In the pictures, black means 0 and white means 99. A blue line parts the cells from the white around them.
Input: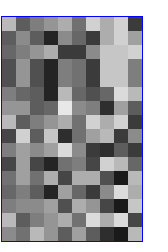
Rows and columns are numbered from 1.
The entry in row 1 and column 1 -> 72
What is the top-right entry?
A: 23
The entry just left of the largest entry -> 40
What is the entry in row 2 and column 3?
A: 36
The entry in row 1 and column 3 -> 49
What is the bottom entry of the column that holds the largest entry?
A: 36
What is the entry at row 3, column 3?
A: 58
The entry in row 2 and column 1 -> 36
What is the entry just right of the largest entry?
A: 54
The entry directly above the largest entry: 72
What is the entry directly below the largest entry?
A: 67
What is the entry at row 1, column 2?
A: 36
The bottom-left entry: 54
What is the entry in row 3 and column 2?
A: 49
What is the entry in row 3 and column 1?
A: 40

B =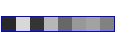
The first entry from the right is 50
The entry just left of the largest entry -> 16
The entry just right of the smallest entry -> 84

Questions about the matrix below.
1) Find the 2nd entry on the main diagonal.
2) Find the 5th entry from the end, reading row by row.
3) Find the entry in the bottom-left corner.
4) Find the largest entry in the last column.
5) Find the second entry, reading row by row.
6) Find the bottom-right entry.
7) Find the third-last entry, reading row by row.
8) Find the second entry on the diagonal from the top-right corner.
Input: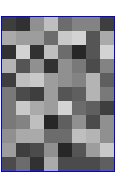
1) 61
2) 66
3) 29
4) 82
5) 19
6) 37
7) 29
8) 33

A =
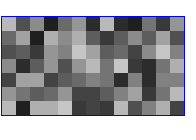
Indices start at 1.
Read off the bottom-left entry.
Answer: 72
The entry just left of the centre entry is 58
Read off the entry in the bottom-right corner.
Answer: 26
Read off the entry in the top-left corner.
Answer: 72
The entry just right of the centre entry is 45
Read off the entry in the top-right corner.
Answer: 58
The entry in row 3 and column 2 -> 36
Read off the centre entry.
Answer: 72
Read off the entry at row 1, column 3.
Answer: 54
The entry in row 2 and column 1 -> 41
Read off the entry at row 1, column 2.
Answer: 31
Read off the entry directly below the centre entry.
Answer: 50

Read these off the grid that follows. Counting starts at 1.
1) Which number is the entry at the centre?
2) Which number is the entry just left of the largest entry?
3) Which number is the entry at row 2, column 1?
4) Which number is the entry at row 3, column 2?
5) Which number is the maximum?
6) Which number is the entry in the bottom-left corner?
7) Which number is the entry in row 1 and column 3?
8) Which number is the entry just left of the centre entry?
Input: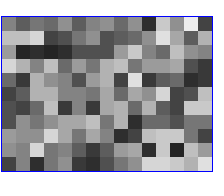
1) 65
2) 56
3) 74
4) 14
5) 92
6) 26
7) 46
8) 46

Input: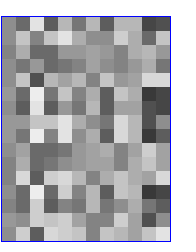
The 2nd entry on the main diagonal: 76
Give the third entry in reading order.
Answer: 88
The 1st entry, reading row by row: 55
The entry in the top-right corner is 31
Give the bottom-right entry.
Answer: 88
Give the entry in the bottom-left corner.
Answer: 55
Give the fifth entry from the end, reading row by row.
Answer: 76
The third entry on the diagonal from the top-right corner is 67
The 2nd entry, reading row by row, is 41
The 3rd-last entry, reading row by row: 63
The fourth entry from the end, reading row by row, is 71
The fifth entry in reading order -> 71
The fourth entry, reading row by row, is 36

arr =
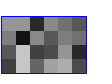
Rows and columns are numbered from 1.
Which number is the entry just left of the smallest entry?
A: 49
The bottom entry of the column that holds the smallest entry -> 77
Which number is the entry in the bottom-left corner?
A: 25
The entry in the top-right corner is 34
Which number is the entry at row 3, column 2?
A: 77
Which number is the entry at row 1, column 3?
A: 16
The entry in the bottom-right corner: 29

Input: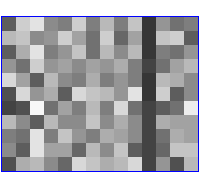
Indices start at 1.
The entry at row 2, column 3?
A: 54
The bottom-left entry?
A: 31
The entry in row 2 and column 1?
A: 72
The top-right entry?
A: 49
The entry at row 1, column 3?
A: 88
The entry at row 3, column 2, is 67
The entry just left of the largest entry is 31
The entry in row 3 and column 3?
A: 88
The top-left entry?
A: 36
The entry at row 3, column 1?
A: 36
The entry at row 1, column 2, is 80
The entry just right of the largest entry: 44
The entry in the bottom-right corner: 72
